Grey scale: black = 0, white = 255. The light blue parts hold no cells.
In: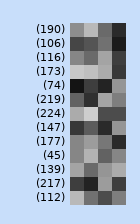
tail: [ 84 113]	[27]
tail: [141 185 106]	[42]
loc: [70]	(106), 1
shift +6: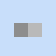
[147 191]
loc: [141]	(190), 1
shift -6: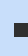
[42]

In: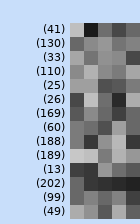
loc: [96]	(49), 5
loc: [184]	(188), 4
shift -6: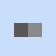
[ 82 132]

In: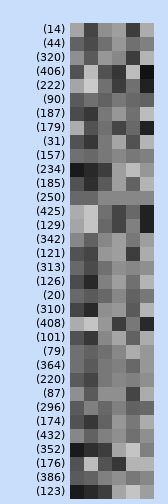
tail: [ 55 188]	[18]
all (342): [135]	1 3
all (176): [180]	5 6

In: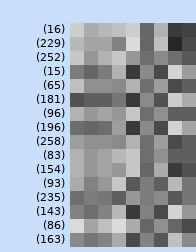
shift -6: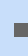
[96]
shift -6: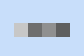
[193 104 138  89]

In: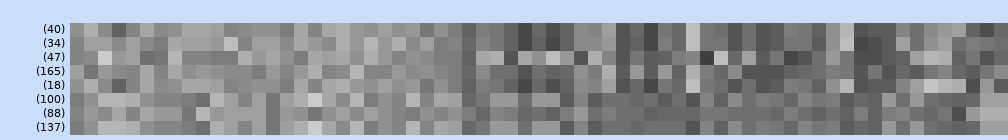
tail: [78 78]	[ 92  98 159 181 174  98 118  84 104]
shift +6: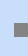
[138]
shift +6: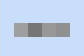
[165 124 158 150]
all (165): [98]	35 44 52

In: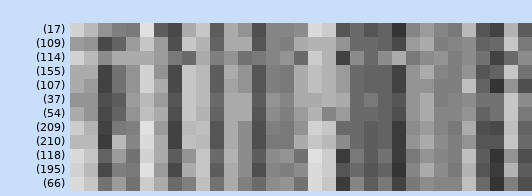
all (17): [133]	15 16 25 27
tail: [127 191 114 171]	[127 106 140 147 114 218 198  59 133  93 121  66 121 140 133 133 191 106
  52 127  79]
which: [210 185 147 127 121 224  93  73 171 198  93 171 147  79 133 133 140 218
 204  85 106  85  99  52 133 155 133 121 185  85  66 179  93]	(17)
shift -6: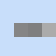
[127 121 165]
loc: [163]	(107), 12
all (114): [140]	3 21 23 26 29 33
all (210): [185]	1 2 4 10 19

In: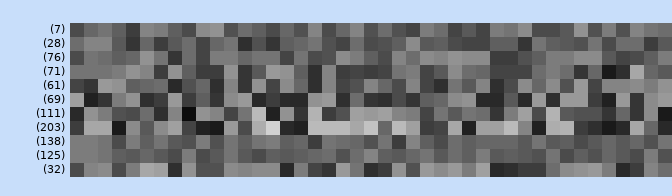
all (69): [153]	8 13 19 34 36 37 40 43
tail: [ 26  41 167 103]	[41]

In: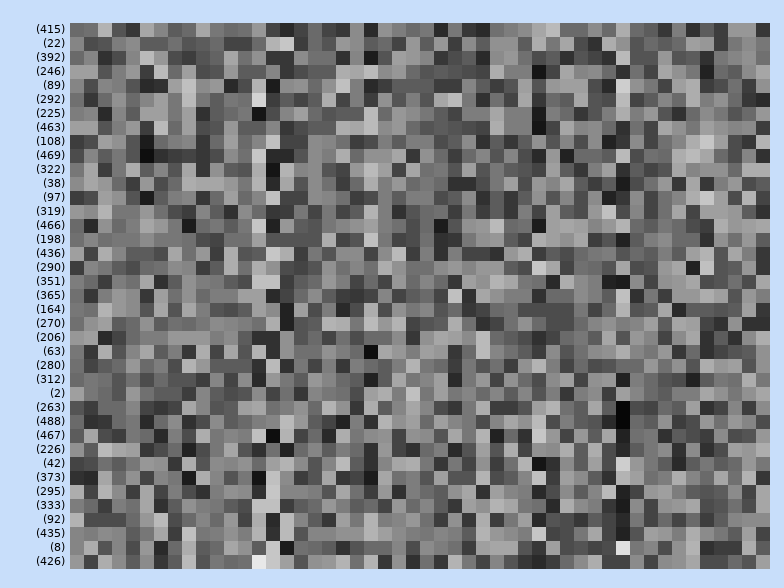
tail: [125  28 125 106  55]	[ 84 125 173 125 151  84  49 106 139 119  84 106 151]
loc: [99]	(392), 11
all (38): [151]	3 6 12 24 34 43 48
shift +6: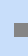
[139]
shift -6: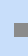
[133]
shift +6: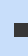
[61]

